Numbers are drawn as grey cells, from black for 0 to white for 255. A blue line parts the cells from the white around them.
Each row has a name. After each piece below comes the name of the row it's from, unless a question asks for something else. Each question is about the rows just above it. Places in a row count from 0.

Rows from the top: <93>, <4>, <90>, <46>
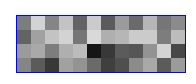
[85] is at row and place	<90>, 8
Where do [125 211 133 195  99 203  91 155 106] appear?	<93>
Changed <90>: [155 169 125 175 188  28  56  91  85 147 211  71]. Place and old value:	5, [21]
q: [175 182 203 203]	<4>
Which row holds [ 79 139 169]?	<46>
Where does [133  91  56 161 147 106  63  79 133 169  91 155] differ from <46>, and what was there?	8, [139]

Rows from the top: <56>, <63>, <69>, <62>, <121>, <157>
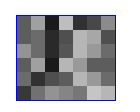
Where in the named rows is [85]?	<69>, 3
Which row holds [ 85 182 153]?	<69>
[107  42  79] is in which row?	<63>
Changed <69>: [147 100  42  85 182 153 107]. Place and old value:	1, [107]
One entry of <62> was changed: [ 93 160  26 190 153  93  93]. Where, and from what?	3, [182]
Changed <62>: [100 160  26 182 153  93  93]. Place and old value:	0, [93]
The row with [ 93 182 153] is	<121>

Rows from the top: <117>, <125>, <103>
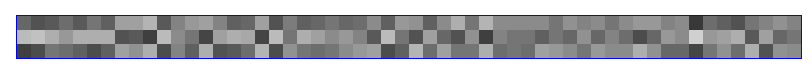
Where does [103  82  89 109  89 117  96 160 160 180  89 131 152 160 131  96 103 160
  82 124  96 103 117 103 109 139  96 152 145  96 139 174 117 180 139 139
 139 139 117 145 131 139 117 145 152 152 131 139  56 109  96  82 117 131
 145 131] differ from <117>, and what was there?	43, [139]
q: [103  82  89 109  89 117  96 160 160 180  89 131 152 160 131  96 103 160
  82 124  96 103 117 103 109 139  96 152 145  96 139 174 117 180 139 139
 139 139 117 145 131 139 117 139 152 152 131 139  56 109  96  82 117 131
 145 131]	<117>
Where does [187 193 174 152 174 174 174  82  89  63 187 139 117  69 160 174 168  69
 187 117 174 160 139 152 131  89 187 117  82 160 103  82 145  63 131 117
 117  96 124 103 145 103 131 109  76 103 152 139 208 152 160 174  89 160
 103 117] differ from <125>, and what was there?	38, [117]
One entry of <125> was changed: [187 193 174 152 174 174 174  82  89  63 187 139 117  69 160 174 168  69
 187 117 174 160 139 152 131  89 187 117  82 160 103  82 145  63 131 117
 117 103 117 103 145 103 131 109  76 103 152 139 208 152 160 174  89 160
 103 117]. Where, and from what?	37, [96]
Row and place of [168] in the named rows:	<125>, 16
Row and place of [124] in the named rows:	<117>, 19

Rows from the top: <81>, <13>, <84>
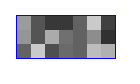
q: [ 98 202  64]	<81>
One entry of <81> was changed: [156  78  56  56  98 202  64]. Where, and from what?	1, [84]
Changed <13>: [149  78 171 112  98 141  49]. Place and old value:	1, [84]
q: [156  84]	<81>
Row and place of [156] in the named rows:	<81>, 0
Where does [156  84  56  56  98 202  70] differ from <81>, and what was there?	6, [64]

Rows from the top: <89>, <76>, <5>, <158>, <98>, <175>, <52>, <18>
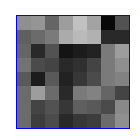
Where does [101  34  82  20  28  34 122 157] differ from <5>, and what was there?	1, [41]
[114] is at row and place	<158>, 0
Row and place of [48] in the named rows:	<158>, 4

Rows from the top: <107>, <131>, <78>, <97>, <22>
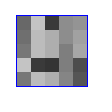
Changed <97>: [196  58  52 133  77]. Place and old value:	3, [126]
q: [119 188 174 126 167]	<78>
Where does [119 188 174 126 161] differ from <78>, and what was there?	4, [167]
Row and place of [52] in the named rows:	<97>, 2

